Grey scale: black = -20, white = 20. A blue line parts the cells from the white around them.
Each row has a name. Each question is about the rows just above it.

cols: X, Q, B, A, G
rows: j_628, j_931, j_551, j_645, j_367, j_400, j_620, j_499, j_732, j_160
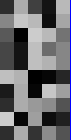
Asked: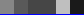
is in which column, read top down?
X
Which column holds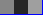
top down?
G
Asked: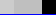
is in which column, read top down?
B

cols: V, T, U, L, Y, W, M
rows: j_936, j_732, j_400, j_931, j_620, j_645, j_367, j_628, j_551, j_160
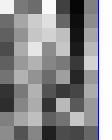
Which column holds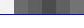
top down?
V
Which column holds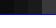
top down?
W
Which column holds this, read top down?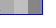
U
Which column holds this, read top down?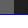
L
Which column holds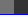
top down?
V

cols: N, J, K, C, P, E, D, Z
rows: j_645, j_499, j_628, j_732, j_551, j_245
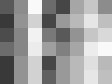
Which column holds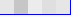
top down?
D
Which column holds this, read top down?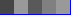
P
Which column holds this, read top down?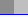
Z
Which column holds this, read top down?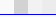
K
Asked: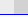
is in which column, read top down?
K
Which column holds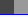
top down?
P
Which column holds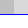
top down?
Z

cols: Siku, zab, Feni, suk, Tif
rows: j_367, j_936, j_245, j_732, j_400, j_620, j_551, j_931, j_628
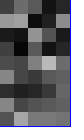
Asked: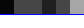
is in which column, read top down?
zab
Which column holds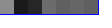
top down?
Tif

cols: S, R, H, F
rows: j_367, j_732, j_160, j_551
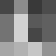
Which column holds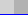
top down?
R
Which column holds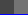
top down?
S
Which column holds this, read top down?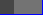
S
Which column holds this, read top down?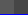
H

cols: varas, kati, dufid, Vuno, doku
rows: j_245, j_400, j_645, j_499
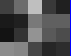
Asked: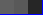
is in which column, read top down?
Vuno
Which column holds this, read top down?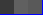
Vuno
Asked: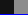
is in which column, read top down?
varas
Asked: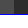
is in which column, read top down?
doku
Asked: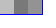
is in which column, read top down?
dufid

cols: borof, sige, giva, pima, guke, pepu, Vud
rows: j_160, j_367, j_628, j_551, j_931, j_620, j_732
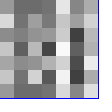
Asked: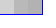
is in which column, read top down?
Vud
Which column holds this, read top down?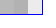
Vud
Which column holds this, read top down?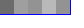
giva

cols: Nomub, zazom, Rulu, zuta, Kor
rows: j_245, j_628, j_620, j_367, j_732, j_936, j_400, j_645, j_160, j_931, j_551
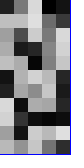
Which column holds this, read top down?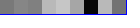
zuta
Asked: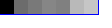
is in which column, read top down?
zuta
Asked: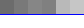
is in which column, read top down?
zuta
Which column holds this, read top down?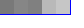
zuta
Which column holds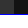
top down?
zazom
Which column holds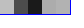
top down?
zazom

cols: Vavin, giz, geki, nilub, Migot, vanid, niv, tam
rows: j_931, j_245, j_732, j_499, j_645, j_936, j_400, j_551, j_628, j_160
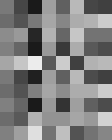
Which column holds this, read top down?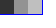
Migot
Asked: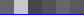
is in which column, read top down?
giz
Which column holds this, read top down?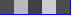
tam
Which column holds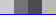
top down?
tam
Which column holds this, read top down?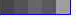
giz

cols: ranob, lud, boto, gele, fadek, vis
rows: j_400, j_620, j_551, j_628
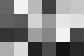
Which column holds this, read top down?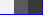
lud
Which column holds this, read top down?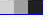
boto
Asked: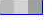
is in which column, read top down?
boto
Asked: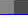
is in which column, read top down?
gele
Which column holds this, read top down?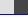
vis

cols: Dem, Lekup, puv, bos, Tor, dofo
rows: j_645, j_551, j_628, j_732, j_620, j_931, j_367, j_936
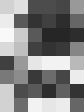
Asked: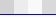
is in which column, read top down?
Dem
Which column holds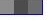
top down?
Lekup
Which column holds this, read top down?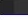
bos
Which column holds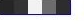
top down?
bos
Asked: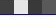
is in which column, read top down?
puv
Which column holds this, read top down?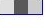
Lekup

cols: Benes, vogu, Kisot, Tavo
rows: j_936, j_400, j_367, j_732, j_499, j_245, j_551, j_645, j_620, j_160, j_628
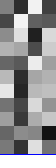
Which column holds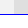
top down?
vogu
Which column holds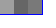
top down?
Benes
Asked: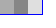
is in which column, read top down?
Kisot
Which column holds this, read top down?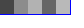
Benes
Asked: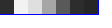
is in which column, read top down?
vogu
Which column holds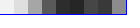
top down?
vogu

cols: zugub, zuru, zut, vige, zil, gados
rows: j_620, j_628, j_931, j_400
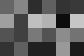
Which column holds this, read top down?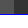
zugub
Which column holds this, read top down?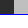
zut
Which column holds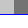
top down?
gados

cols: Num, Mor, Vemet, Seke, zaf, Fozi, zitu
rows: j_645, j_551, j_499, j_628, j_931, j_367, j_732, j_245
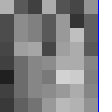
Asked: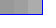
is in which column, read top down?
zaf
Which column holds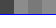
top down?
Seke
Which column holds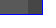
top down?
Seke

